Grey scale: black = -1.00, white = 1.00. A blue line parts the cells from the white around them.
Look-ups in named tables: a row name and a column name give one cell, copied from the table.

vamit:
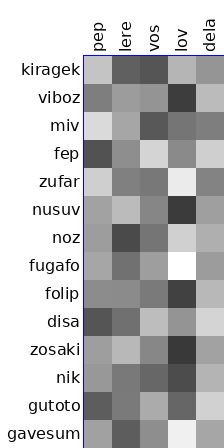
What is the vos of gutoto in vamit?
0.34
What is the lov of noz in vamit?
0.63
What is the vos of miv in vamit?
-0.31
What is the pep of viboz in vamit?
-0.01
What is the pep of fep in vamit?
-0.36
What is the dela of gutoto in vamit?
0.64
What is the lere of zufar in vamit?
0.00
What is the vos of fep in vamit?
0.66
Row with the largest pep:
miv

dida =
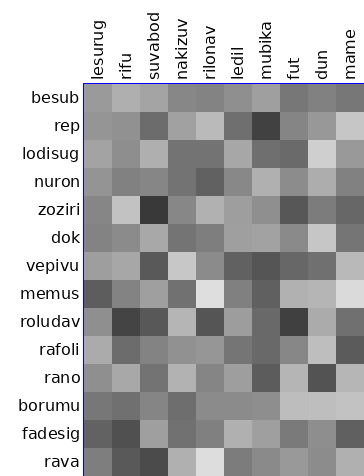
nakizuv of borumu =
-0.14
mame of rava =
0.38
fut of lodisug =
-0.17
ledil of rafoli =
-0.08
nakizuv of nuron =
-0.10
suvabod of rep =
-0.15
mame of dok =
-0.08
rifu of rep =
0.14
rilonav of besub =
0.03
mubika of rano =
-0.28
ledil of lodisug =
0.31
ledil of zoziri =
0.24
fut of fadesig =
-0.04
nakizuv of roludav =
0.42
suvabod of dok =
0.32
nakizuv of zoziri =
0.06
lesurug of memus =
-0.27
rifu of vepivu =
0.31

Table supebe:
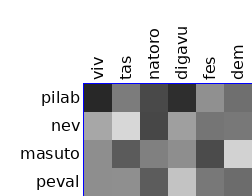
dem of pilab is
-0.13
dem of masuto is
0.65
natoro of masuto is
0.00
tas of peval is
0.12
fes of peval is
-0.06
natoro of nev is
-0.44
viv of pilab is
-0.69
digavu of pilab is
-0.64
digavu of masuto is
0.11
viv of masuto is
0.11
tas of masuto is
-0.29
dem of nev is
-0.06
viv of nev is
0.31
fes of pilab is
0.13
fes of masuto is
-0.41
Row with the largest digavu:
peval

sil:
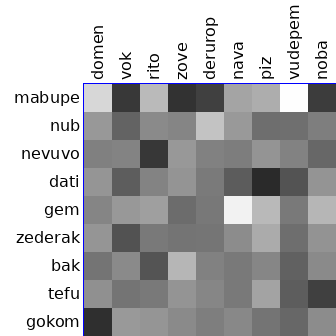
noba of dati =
0.16
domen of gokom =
-0.63
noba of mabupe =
-0.53
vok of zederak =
-0.36
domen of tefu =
0.13
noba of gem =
0.43
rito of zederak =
-0.05
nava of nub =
0.20
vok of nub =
-0.22
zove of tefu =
0.16
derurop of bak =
0.01
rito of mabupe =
0.46
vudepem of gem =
-0.05
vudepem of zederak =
-0.14
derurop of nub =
0.53
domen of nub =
0.19
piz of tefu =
0.28

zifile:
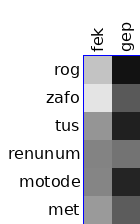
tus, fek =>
0.17
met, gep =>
-0.28
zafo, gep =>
-0.30
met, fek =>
0.21
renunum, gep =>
-0.10
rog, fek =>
0.53
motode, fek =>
0.04
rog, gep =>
-0.86
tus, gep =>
-0.75
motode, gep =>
-0.72
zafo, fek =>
0.79
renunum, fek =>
0.03
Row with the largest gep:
renunum

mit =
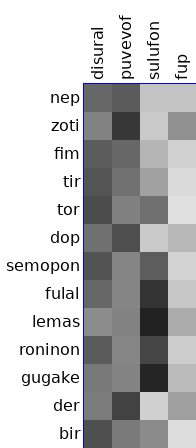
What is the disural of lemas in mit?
0.10
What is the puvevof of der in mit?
-0.48
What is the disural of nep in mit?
-0.19
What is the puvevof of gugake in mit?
0.03
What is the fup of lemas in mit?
0.34
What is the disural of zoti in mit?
0.02
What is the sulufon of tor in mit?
-0.12
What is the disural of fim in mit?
-0.28
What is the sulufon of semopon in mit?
-0.27
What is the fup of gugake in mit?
0.47
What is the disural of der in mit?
-0.03
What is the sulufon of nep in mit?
0.53
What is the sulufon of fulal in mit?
-0.60
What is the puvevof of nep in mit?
-0.29
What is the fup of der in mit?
0.25
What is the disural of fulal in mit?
-0.20
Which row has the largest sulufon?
der

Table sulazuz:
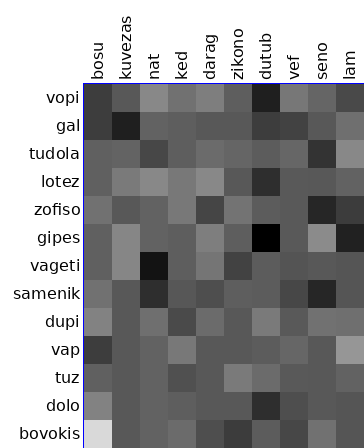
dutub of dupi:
-0.04
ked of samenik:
-0.32
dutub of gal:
-0.52
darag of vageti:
-0.08
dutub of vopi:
-0.76
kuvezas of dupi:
-0.31
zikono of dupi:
-0.31
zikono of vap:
-0.31
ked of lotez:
-0.06
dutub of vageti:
-0.28

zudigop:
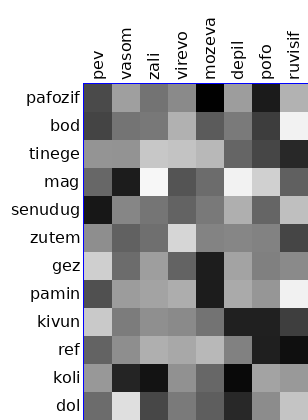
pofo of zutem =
0.02
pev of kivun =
0.58
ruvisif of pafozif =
0.40
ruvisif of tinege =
-0.69
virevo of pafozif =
0.08
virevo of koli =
0.14
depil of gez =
0.28
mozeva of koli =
-0.19
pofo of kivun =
-0.75
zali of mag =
0.94
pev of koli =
0.19
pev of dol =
-0.15
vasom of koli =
-0.72
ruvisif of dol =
0.54
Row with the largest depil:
mag

